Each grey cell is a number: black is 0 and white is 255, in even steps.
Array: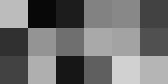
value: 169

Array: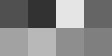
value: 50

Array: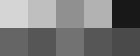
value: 144

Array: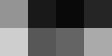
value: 25

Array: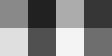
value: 33

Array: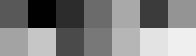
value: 169
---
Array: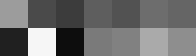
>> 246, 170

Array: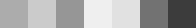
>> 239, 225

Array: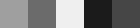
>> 239, 159

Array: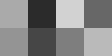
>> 210, 186

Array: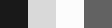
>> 252, 217

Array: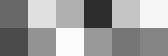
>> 252, 246
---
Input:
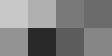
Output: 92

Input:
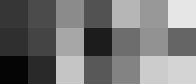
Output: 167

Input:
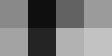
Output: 178

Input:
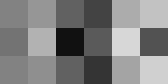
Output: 17

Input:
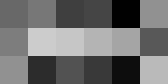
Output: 198

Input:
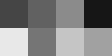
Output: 197

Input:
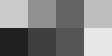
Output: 85
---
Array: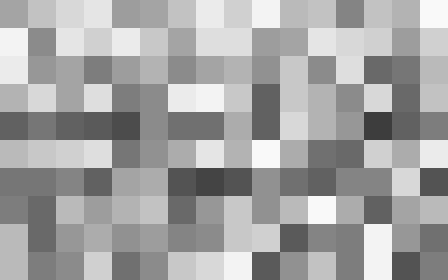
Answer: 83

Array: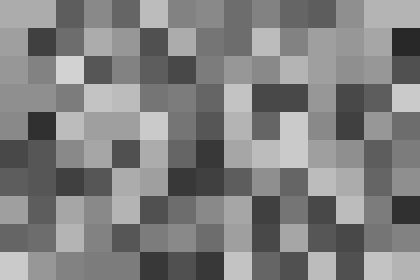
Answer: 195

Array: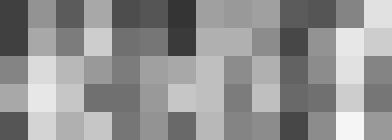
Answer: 245

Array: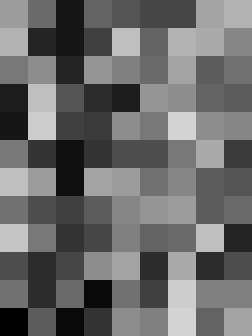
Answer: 99

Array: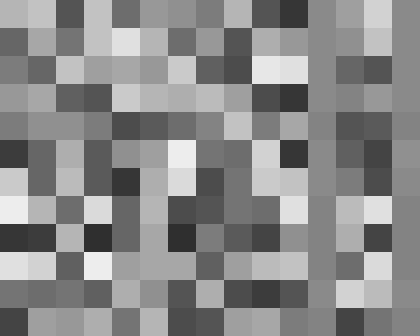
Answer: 116
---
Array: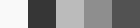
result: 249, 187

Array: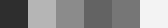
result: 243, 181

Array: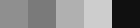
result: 205, 176

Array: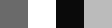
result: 255, 187

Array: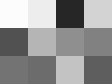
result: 252, 237

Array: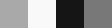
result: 249, 169

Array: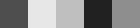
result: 231, 191

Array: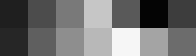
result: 246, 198
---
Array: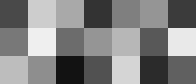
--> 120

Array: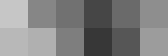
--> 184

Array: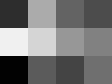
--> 240

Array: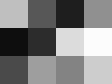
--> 14

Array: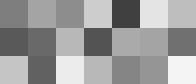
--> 89

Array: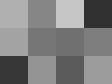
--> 163

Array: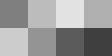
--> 204
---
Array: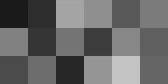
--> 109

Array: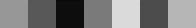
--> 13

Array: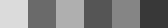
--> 106

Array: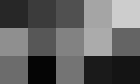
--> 108

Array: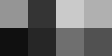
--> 176

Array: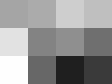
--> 111
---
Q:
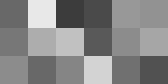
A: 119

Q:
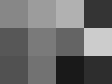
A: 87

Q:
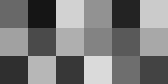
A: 161

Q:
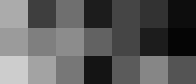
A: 155

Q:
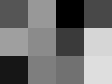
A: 159

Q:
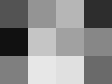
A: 17
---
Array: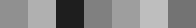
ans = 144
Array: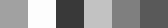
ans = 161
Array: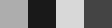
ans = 173
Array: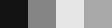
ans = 19
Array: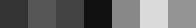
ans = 51
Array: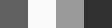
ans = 97
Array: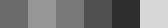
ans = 107
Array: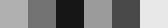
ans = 176
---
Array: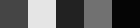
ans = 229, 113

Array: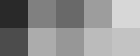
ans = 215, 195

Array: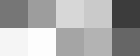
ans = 253, 245

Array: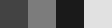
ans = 225, 124

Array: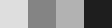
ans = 222, 178

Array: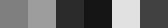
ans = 225, 157

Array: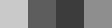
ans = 201, 142
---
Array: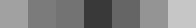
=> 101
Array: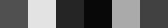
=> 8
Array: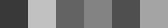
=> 131
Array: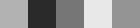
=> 118
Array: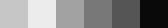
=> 120
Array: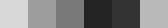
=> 36
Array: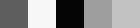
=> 5
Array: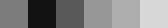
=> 151
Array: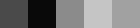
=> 139
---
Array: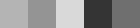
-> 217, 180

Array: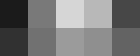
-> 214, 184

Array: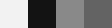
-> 242, 137

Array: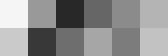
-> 245, 202

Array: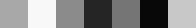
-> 248, 200

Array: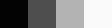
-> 250, 179
